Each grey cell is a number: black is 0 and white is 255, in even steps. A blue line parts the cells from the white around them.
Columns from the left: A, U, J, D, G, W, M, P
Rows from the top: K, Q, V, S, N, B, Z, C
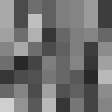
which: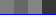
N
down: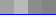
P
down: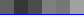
D
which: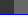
V
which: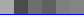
K
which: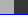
V

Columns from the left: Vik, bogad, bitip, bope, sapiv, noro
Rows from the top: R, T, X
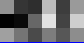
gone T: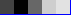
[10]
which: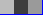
R
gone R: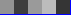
[46]

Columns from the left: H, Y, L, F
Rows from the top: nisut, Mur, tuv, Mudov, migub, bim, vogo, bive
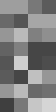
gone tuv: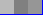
[143]
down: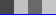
L
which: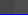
migub
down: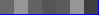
H
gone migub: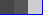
[77]
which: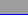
nisut

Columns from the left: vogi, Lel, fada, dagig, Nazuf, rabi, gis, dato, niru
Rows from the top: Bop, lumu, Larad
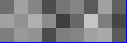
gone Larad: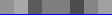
[153]
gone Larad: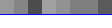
[169]
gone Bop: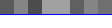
[118]

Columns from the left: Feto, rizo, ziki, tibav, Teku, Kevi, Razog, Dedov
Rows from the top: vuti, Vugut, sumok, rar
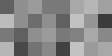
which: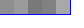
sumok
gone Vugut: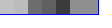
[149]
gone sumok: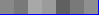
[129]
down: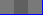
Teku
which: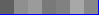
sumok

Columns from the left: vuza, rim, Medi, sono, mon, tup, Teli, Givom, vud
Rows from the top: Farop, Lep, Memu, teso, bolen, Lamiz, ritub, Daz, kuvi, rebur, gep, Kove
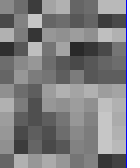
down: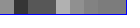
Teli
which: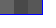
gep

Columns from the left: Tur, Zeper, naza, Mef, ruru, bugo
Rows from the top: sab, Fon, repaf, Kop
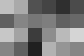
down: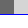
bugo
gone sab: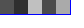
[68]
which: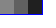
Kop
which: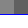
Kop

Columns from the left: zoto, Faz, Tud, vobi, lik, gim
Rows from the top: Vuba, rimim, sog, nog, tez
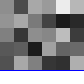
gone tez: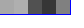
[48]
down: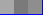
Tud
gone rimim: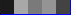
[41]
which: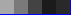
rimim
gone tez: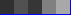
[175]

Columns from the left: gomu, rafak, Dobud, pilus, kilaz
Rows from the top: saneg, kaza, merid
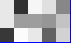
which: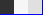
saneg
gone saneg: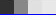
[246]
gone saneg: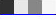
[224]
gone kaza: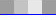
[150]
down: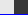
gomu

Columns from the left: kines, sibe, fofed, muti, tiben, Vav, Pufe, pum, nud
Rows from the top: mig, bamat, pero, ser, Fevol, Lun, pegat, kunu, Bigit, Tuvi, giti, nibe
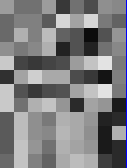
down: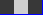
fofed
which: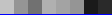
giti
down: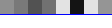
pum
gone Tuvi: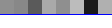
[182]
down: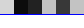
Pufe

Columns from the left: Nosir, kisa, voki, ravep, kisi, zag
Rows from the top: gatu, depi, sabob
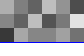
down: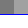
kisi
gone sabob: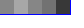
[161]
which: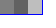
gatu
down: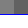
kisa
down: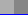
Nosir

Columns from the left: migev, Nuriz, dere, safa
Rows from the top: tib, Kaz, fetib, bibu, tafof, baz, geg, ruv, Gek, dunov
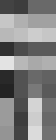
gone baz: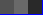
[98]
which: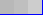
fetib

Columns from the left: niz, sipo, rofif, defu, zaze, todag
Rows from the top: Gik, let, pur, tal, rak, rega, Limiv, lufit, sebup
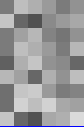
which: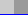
Limiv
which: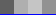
rak
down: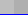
sipo
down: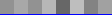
todag
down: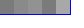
zaze

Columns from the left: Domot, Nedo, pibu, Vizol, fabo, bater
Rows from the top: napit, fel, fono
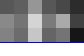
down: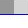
pibu
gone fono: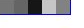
[108]
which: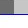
fono
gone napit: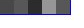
[95]

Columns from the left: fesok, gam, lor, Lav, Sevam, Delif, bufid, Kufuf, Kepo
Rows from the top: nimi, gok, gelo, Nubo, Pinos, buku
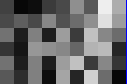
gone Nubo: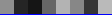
[151]
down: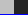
Delif
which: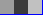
gelo
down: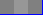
lor
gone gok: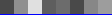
[81]
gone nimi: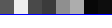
[65]

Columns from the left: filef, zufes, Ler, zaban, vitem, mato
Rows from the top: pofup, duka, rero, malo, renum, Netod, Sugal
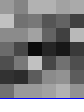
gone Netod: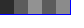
[50]
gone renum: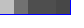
[120]
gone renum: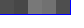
[193]
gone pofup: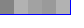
[170]
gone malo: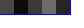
[23]
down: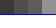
mato

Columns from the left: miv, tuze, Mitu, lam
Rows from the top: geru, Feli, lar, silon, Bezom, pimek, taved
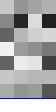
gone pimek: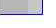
[191]
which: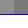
silon
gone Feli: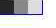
[32]
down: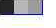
tuze

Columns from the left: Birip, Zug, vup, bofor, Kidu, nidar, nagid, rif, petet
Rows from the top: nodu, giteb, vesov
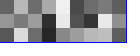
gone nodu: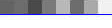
[94]
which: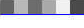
nodu
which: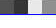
giteb
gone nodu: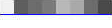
[100]
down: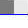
rif

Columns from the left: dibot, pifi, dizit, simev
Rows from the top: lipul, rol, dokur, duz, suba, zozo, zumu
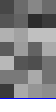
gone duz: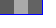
[156]
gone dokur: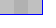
[162]
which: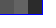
rol
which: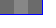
lipul

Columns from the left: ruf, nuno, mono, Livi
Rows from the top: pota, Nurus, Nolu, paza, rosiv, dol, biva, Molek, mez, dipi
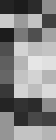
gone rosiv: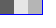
[224]
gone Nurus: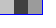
[203]
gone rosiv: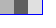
[230]
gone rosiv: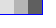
[230]
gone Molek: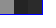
[50]
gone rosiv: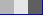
[224]

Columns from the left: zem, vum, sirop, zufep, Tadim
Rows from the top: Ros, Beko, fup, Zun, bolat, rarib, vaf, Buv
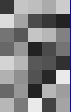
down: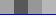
vum
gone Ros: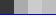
[197]
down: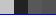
sirop
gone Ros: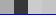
[190]

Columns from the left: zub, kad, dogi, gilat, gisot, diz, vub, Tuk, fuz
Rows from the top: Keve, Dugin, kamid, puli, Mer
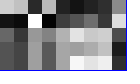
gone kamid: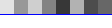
[201]
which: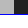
Keve

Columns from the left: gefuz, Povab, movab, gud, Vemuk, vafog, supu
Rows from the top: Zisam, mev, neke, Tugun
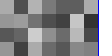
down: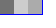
movab
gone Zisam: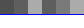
[179]
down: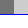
movab
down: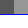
gefuz

